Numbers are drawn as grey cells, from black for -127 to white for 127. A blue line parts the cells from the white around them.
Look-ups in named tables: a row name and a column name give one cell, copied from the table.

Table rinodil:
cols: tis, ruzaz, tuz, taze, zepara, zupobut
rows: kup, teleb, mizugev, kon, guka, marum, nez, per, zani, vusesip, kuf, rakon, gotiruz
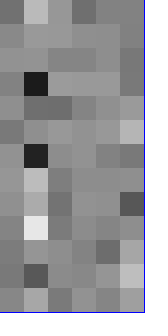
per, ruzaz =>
60
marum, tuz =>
24
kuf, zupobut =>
38
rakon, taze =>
8
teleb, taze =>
15
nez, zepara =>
2
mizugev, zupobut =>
-7
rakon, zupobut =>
62
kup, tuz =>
23
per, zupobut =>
15

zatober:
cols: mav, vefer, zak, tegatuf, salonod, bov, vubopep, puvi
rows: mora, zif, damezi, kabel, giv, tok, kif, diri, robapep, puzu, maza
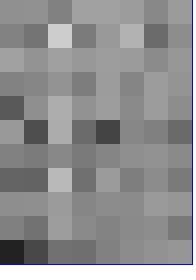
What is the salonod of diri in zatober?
27
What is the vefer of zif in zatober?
-11
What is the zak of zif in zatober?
77
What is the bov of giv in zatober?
10
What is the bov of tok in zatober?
7
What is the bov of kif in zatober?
15
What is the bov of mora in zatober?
28
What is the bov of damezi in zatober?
27
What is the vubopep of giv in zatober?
28
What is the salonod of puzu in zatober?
3

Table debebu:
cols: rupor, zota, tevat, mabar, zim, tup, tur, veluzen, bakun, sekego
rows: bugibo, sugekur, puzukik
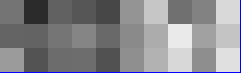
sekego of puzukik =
96
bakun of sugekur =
33
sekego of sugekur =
68
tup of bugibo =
20
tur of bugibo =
70
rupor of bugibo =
-11
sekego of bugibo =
89
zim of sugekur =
-22

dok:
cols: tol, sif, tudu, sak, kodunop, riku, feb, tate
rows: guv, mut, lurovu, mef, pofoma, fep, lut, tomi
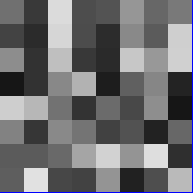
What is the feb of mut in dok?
-36
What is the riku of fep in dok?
-45
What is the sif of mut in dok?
-84
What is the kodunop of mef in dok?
-98
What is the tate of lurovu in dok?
80
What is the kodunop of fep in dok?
-62
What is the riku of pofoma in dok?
-55
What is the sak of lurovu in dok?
-71
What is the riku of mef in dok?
-31
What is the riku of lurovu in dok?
71
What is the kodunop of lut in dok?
82
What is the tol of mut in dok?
-60
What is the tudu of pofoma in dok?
-13
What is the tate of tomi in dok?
58
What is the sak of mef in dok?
50
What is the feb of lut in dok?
94
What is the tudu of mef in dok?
8
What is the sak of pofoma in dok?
-76

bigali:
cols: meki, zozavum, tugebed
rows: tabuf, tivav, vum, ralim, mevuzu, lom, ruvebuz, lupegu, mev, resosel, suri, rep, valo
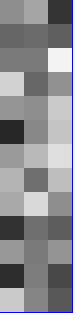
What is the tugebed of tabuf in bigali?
-76
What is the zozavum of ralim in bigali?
-24
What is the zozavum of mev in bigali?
89
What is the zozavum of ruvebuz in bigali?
57
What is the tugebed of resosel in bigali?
-34
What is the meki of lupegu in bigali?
52
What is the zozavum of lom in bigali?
8
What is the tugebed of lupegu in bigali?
62
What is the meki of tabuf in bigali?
14
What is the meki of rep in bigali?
-82
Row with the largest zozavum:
mev

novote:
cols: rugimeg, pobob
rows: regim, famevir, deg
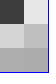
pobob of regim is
103
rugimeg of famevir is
85
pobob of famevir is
63
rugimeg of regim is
-67
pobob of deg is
44
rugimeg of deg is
46

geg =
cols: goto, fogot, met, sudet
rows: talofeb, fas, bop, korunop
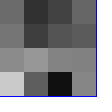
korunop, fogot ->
-33
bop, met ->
2
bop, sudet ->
1
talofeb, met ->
-61
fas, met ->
-43
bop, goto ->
11
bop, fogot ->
23
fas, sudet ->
-36
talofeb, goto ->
-20
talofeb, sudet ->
-25

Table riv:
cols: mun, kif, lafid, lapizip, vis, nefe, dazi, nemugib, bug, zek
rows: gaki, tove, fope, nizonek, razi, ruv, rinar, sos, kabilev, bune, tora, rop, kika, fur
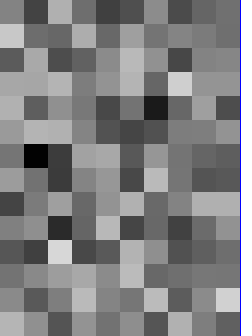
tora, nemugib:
-46
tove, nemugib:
4
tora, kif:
-63
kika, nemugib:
-35
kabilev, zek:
48
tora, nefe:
51
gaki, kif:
-60
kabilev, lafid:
31
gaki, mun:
3
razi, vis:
-55
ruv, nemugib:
-2
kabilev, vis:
19
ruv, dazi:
-46
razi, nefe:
-12
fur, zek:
-31
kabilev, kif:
-4
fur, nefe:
14

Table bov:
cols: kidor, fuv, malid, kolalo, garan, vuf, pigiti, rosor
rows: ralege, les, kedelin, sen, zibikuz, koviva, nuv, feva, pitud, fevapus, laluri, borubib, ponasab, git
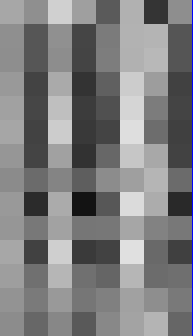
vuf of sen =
76
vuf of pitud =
91
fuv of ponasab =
-5
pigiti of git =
52
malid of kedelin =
13
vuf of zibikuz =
85
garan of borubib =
-26
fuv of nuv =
-59
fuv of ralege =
15
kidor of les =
15
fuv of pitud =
-84
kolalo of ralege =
31
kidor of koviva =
38
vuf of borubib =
54
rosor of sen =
-62
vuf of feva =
31
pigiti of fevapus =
2
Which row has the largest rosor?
ralege

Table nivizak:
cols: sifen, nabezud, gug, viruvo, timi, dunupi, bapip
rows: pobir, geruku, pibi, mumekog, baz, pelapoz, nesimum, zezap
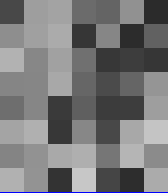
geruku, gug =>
43
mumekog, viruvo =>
-25
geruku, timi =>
6
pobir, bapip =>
-84
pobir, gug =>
35
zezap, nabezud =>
19
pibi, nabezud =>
7
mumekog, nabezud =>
6
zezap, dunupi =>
-82
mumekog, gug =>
40
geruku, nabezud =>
32
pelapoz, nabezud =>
48
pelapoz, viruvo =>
7
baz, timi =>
-67
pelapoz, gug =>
-72
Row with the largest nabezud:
pelapoz

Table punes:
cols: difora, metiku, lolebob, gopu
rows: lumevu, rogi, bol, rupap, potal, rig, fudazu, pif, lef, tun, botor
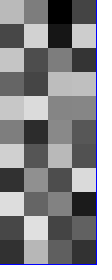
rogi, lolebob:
-105
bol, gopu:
-75
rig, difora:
-1
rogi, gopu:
77
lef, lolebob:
2
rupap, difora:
-26
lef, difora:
93
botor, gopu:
-77
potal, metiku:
91
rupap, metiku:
-58
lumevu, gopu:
-59

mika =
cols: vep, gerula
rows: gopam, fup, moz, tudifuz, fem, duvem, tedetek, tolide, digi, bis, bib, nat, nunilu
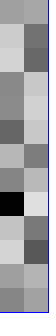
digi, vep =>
-125
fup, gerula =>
-13
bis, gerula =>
-6
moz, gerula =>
-23
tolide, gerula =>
57
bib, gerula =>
-39
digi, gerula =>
95
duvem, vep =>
-25
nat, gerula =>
52
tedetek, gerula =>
-2
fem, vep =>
11
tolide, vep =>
5
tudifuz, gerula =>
72
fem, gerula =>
81
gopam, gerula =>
39

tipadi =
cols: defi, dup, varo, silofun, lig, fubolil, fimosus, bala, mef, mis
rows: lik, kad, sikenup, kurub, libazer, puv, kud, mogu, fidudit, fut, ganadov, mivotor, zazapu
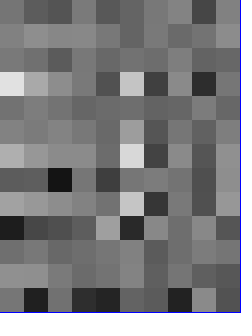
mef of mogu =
-48
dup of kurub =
41
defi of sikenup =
-6
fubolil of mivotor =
3
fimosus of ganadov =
-36
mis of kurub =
-9
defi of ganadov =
-16
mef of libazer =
-3
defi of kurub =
97
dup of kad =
14
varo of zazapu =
-14
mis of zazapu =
-45
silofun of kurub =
-6
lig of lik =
-39

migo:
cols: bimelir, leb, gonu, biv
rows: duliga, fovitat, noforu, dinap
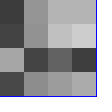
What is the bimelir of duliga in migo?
-67
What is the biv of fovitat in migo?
77
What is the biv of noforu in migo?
-65
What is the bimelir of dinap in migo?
-55
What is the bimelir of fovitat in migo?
-60
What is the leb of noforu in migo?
-59
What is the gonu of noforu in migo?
-29
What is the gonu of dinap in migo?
28
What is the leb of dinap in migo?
13
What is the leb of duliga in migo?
21
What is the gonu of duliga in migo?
52
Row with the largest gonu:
fovitat

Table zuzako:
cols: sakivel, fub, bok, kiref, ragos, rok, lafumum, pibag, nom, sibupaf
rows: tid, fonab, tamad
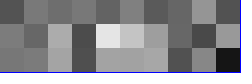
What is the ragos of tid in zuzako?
-28
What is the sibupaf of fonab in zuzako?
25
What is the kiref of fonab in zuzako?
-51
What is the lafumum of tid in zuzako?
-37
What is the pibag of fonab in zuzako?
-24
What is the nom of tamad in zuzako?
7
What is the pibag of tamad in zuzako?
-46
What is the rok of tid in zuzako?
0
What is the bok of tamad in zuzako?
36
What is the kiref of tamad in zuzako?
-48
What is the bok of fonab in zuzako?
44
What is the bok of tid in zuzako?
-17
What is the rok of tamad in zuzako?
34
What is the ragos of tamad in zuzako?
35

